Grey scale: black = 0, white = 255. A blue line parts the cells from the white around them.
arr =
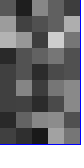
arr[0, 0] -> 87
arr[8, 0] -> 64
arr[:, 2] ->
[135, 80, 61, 98, 43, 61, 43, 135, 25]
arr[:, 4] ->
[61, 174, 118, 80, 80, 137, 137, 80, 118]
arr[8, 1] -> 47
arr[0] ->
[87, 30, 135, 96, 61]
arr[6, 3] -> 74
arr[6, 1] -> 65
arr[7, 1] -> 99
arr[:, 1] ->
[30, 65, 151, 82, 82, 133, 65, 99, 47]
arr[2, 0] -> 179

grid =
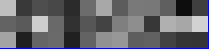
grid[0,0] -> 191
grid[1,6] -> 67
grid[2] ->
[163, 31, 101, 106, 32, 99, 145, 151, 94, 97, 66, 53, 52]
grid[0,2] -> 78
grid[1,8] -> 142
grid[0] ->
[191, 57, 78, 72, 43, 108, 168, 92, 121, 120, 95, 13, 63]
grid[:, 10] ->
[95, 176, 66]
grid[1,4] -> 49
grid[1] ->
[99, 90, 205, 105, 49, 86, 67, 127, 142, 55, 176, 167, 210]

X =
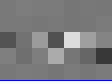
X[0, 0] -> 121
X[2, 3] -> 81
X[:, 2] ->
[123, 119, 155, 126, 122]
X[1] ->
[121, 121, 119, 121, 118, 119, 123]
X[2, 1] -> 114
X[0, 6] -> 119
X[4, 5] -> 119
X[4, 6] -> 123
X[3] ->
[127, 111, 126, 171, 118, 102, 56]
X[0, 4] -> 118

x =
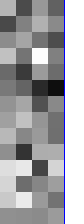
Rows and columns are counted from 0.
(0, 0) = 181
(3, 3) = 128
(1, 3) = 138
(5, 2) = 42
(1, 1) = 129
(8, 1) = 135
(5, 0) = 121
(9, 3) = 174
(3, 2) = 253
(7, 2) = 149
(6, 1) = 166
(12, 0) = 201
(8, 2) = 154
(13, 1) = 142
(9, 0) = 143
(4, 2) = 155
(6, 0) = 147
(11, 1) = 109

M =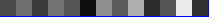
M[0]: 74
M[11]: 234
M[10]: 85
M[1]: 111

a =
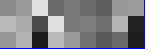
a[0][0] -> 139
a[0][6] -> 95
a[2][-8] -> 179
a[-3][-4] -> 107
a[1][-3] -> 111
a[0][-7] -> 223
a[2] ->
[151, 179, 26, 186, 155, 113, 88, 105, 27]
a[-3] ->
[139, 155, 223, 105, 120, 107, 95, 152, 156]

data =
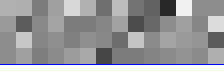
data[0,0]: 176
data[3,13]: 174
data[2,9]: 140
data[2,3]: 143
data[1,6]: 133
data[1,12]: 133
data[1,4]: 124
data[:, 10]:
[40, 142, 164, 140]
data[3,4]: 157
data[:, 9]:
[98, 103, 140, 131]
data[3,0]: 142
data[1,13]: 220
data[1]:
[153, 92, 137, 164, 124, 123, 133, 161, 75, 103, 142, 159, 133, 220]
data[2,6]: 136
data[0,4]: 217
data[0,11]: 241
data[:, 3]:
[159, 164, 143, 139]
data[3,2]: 127

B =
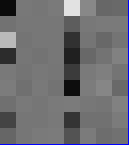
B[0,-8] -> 11
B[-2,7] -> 123
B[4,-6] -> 120
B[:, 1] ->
[120, 119, 116, 118, 116, 112, 121, 118, 118]
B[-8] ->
[114, 119, 119, 119, 93, 120, 122, 122]
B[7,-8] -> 68
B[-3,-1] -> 129
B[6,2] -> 118
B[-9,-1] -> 105
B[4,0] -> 121
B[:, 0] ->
[11, 114, 186, 44, 121, 124, 112, 68, 102]
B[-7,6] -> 104
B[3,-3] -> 104
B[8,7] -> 113
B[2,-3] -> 117
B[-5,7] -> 116
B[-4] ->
[124, 112, 121, 115, 13, 124, 134, 105]
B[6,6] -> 117
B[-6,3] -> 119
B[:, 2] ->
[118, 119, 119, 115, 120, 121, 118, 118, 122]
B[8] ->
[102, 118, 122, 123, 83, 123, 109, 113]

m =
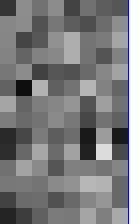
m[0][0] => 53
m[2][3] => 145
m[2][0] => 134
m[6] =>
[165, 100, 126, 134, 149, 83, 159, 114]
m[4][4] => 81
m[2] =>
[134, 69, 87, 145, 174, 116, 123, 165]
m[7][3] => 138
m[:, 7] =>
[86, 142, 165, 130, 163, 101, 114, 97, 25, 74, 133, 104, 104, 169]
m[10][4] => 128
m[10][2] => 138
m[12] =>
[66, 107, 109, 81, 105, 134, 150, 104]
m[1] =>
[135, 140, 82, 119, 93, 78, 108, 142]
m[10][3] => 85
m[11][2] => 116
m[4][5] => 106
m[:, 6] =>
[93, 108, 123, 84, 135, 130, 159, 115, 156, 220, 116, 179, 150, 127]
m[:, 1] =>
[141, 140, 69, 100, 140, 14, 100, 106, 71, 104, 163, 121, 107, 61]
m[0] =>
[53, 141, 114, 140, 67, 113, 93, 86]
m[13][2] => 96
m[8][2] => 123
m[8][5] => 25
